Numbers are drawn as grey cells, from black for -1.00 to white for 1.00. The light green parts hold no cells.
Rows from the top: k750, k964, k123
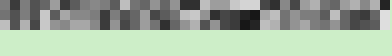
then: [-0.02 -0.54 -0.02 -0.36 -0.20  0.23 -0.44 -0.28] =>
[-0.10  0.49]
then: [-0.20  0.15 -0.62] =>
[-0.62  0.49]
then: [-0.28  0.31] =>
[0.07 0.07]
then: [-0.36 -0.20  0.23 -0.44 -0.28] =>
[-0.10  0.49]
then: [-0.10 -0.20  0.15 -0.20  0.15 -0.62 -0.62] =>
[0.49 0.23]
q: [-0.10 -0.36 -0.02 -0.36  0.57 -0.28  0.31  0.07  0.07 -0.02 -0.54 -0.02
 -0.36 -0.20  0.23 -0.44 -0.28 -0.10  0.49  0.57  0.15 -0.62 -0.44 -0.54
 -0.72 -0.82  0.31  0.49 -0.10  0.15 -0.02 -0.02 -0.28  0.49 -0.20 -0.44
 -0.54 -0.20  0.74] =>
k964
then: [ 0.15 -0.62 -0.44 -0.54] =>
[-0.72 -0.82]

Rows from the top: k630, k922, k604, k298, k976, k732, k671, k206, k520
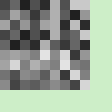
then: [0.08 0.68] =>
[-0.56  0.18]
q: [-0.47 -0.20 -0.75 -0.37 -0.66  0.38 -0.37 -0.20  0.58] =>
k298
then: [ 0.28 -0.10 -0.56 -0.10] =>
[ 0.38 -0.28]
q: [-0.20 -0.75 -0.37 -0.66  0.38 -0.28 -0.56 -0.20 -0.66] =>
k976
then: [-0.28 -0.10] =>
[ 0.08 -0.10]
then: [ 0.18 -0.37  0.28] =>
[ 0.38 -0.66]
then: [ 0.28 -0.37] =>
[ 0.18 -0.37]

